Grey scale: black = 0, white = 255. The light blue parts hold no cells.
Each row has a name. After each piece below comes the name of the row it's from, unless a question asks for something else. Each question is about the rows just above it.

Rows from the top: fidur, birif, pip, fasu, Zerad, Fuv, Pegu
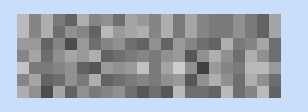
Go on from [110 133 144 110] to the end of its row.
[ 99 144  99 153 133 110  99 174 122 133 165 110]
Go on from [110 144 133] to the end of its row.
[ 99 185 153 165 174 133 174 122 165 133 122 122 144 122  99 165]
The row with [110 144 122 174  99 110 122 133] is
Fuv

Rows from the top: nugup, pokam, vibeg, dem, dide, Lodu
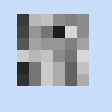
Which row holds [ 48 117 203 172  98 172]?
Lodu
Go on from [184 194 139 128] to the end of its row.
[139]
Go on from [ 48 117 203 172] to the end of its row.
[ 98 172]
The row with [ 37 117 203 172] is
dide
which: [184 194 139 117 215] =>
dem
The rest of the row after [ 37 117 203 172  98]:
[194]
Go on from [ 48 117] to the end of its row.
[203 172  98 172]

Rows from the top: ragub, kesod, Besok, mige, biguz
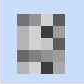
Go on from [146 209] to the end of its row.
[92]
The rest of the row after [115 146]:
[209  92]
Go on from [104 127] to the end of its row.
[146 156]
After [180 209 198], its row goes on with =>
[92]
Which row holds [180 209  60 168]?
biguz

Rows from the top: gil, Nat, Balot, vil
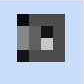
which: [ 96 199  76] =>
Balot
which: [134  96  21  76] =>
Nat
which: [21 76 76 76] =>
vil
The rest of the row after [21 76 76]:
[76]

